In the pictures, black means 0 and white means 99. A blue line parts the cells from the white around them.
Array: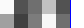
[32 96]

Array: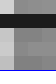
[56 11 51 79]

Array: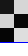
[83 82]

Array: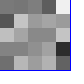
[93 64 53 51 43]

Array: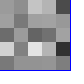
[29 63 39 50 47]

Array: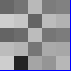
[50 73 73 70 80]

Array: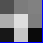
[50 86  9]
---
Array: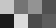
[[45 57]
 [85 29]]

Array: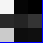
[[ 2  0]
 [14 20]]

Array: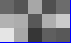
[[33 65]
 [67 34]]

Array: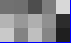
[[43 30]
 [59 68]]

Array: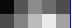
[[33 54]
 [51 73]]

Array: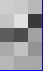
[[78 71]
 [87 22]]

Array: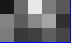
[[42 90]
 [36 53]]

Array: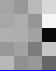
[[59 72]
 [67 58]]
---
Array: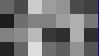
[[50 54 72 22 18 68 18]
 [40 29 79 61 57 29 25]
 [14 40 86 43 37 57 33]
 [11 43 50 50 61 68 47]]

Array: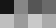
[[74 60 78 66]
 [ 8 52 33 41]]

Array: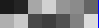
[[68 78 28 24 31 50 85]
 [10 14 65 81 58 54 39]]

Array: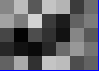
[[63 48 82 23 11 38 48]
 [52 73 34 76 70 23 42]
 [38 66 19 76 73 30 38]
 [27  1 30 19  7 52 34]
 [15  7  4 15 42 59 45]]

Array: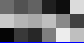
[[78 70 66 74 53 25]
 [42 32 38 12  5 85]
 [ 2 22 15 49 92 74]]

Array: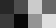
[[23  3 58 86]
 [15 30 79 40]]

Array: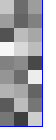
[[96 84 73]
 [77 42 61]
 [69 65 39]
 [61 39 50]
 [58 42 92]
 [50 54 28]
 [46 24 80]
 [35 73 46]
 [32 73 65]]

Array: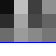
[[42 60 53 46]
 [17 64 28 39]
 [ 6 74 24 56]]

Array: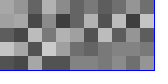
[[76 65 32 79 62 43 39 47 51 51 47]
 [65 58 39 69 54 39 47 36 43 58 43]
 [62 65 28 54 24 39 69 32 73 24 76]
 [36 28 73 47 69 62 32 73 36 58 36]
 [32 28 65 32 32 51 51 47 54 43 58]]
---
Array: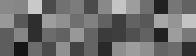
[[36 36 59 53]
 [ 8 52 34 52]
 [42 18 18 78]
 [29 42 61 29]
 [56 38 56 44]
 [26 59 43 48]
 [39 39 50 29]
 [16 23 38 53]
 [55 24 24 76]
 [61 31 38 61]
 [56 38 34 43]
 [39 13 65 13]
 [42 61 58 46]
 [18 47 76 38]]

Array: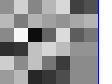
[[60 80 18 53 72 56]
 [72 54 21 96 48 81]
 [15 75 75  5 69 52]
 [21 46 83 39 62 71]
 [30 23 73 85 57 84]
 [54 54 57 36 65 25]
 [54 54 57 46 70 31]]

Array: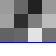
[[38 63 60]
 [40 18 40]
 [88 49 13]
 [44 73 59]]

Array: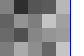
[[48 41 38 50]
 [66 31 57 18]
 [55 52 49 33]
 [40 58 76 35]
 [76 60 62 71]]

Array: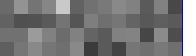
[[37 44 38 41]
 [46 44 31 57]
 [53 60 32 45]
 [46 50 35 52]
 [43 42 45 78]
 [53 50 33 38]
 [23 39 49 44]
 [35 35 43 47]
 [26 50 46 53]
 [46 51 39 50]
 [43 27 34 35]
 [47 54 37 50]
 [43 30 35 28]]

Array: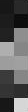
[[ 9 20 23 61 68 13 11  9]
 [83 18 52 62 52 55  5 16]]

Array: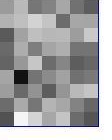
[[32 42 61 64 39 41 35 69 60]
 [95 66 41  7 59 67 63 74 72]
 [82 46 57 45 77 49 74 82 46]
 [65 70 36 54 42 64 71 76 51]
 [76 65 58 63 52 68 72 42 65]
 [42 51 72 44 36 45 61 65 44]
 [33 40 76 47 40 45 78 64 36]]
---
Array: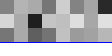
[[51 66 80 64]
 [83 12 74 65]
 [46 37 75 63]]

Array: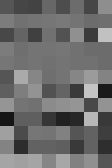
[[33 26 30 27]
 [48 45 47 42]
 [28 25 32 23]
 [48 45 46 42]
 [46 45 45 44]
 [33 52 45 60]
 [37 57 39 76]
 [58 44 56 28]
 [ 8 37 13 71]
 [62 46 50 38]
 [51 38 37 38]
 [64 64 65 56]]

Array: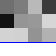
[[43 72]
 [ 7 59]
 [82 57]]

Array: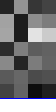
[[14 21]
 [63 55]
 [64 88]
 [17 36]
 [53 48]
 [35 29]
 [26  5]]

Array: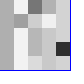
[[68 46 82]
 [68 80 82]
 [68 71 82]
 [68 71 18]
 [68 85 82]]

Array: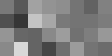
[[47 63 55 38]
 [31 76 47 45]
 [58 39 61 49]
 [53 39 43 45]]
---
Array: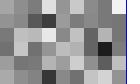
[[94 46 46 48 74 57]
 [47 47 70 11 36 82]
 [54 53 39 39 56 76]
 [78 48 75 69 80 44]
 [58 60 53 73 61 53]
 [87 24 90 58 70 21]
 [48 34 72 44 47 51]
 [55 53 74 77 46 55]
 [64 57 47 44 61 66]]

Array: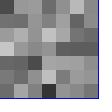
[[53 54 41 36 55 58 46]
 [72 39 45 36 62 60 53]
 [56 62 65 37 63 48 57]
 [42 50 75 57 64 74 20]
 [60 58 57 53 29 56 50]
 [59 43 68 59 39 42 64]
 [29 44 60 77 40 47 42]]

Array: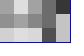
[[21 76 76]
 [42 42 31]
 [63 52 84]
 [86 63 86]
 [63 56 81]]

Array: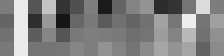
[[48 62 56 54]
 [85 45 44 38]
 [45 92 72 64]
 [20 46 51 57]
 [17 63 61 64]
 [57 44 45 54]
 [51 39 43 45]
 [39 44 47 51]
 [10 35 48 57]
 [49 47 49 49]
 [31 40 47 52]
 [20  8 33 46]
 [76 59 52 45]
 [33 18 36 45]
 [91 91 91 91]
 [48 39 44 47]]

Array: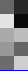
[[15  4 73 39 80]
 [40 88 66 59 42]]

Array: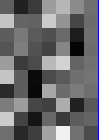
[[43 42 43 42 44 45 43 34 39 29]
 [54 27 11  2 39 43 48 13 36 44]
 [71 57 41 52 82 35 42 67 22 93]
 [61 79 31 26 72 29 65 25 40 63]
 [23 38 35 32 29  4  3 27  8 24]
 [13 39 47 49 23 36 36 61 26 15]
 [37 76 36 33 61 76 16 48 79 43]]

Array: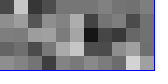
[[49 44 44 43 62]
 [44 29 40 62 82]
 [45 49 22 55 42]
 [50 45 27 29 48]
 [46 26  8 30 53]
 [46 67 64 77 47]
 [46 51 48 66 51]
 [30 55 62 47 24]
 [21 33 61 29 45]
 [77 61 48 43 51]
 [28 55 49 39 55]]
